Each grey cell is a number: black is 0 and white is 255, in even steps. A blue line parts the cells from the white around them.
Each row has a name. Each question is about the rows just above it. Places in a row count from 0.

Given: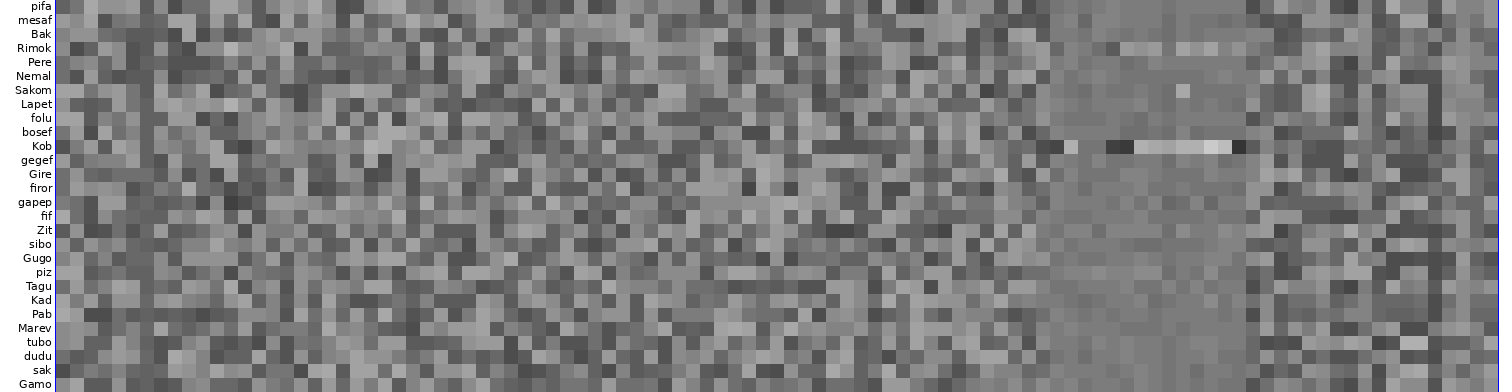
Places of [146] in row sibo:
0 2 14 16 18 23 30 40 41 60 62 69 89 90 93
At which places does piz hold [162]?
0 1 27 29 30 37 48 49 59 92 93
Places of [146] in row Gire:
1 20 34 47 53 54 60 87
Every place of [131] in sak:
4 10 25 31 40 67 68 71 77 99 101
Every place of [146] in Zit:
1 12 14 17 26 30 37 48 52 58 59 65 85 94 100
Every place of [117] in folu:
4 50 62 66 69 72 73 74 76 79 89 96

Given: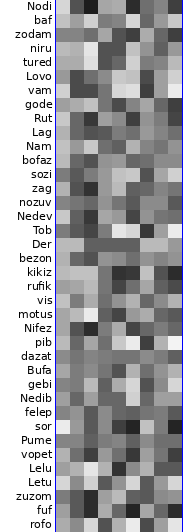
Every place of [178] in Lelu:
1 3 6
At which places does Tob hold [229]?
4
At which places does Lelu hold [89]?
7 8
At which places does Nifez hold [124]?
3 7
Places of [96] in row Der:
2 3 4 5
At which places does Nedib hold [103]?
1 3 4 6

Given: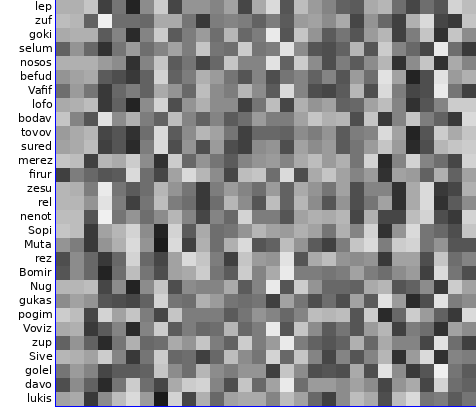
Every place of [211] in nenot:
13 26 29
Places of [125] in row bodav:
6 15 16 26
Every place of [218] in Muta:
5 8 13 22
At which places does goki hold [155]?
10 22
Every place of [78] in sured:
8 10 12 16 26
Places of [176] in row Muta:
4 10 12

